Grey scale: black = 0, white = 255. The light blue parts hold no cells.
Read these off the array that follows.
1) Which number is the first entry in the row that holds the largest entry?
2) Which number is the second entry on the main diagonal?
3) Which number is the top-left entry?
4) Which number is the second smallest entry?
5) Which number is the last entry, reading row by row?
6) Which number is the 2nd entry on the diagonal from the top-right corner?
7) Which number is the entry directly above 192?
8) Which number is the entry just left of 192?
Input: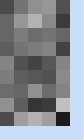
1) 144
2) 151
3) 75
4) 53
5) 27
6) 138
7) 132
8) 59

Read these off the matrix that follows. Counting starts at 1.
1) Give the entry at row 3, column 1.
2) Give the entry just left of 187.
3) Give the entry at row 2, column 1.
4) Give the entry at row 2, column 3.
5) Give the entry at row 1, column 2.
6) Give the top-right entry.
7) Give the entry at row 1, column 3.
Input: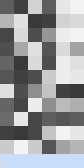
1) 70
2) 142
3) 181
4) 57
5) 64
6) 243
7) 210

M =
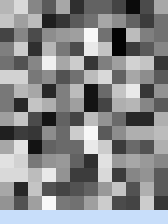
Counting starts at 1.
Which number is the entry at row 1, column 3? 134
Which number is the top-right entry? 167
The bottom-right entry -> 54
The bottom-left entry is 147
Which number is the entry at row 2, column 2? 159
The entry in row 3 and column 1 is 68
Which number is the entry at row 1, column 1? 182
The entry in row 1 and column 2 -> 217
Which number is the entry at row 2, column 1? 196
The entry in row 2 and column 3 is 188

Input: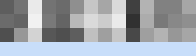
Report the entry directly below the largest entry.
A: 211
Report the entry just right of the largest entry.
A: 121
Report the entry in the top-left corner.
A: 94
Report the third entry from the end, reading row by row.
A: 179
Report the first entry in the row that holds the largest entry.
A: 107
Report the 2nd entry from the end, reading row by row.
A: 151
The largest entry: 241
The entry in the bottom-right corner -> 166
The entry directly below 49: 72
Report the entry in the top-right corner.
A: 166
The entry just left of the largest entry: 100

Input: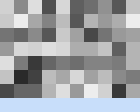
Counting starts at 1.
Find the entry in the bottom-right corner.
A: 167
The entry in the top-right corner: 195
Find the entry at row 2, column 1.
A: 201
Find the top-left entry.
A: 209
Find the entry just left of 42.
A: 195
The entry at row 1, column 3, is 222
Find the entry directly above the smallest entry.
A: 123
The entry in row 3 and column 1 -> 116
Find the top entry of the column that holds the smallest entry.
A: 138
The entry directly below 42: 102
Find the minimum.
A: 42
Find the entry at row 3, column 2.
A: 102
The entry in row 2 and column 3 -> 167

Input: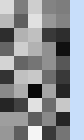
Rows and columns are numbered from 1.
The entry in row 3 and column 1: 45
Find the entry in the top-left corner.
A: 218
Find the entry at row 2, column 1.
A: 184
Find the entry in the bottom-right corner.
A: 117
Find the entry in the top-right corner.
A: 125
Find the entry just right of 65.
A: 225
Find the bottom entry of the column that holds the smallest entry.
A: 245
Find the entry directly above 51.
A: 212
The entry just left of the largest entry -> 94
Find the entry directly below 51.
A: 137
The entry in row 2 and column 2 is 94

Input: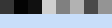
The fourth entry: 207
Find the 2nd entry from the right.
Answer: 73
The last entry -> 148

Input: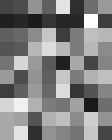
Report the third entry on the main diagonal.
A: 139
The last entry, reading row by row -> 69
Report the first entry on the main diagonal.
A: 69
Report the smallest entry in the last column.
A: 61
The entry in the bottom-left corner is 169
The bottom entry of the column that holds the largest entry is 198
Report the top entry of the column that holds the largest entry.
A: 110
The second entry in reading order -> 76
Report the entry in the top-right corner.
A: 154
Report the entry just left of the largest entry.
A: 39
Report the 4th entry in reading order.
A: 96
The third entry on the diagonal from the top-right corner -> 124
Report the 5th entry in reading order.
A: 227
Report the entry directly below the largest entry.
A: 191
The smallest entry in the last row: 47
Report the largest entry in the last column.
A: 191
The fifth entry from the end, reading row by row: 146
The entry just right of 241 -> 177
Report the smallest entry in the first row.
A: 47
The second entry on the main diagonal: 39
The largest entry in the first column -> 214
